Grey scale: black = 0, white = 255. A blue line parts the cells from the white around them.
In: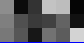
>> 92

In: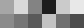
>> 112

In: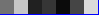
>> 69

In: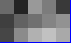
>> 193

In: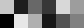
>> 82

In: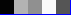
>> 250

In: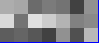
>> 80
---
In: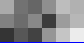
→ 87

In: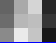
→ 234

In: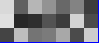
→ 190

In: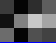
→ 4

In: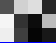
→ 63

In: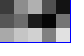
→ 197

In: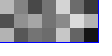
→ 87
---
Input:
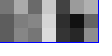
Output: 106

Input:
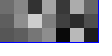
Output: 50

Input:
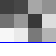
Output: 167

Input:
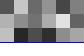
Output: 106

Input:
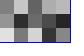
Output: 99

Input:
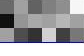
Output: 98

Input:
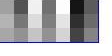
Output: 240

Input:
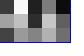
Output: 32

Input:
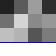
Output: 157

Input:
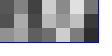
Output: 65
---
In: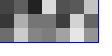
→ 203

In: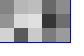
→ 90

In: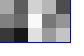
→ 23

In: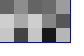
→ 67

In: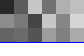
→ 107

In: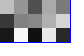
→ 247

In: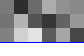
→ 208

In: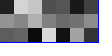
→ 100

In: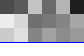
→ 224

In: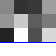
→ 253
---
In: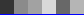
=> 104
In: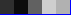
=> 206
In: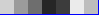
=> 235
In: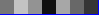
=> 104
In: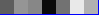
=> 233
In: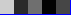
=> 3
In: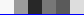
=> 90
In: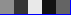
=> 19
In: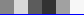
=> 161
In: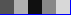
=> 136
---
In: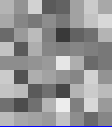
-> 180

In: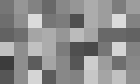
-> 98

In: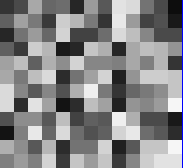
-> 74

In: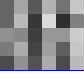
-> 204

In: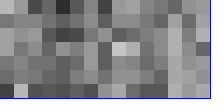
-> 175

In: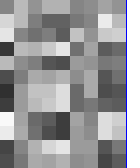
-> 207

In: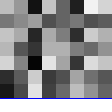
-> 177

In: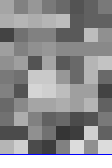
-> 144

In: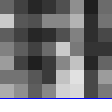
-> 72
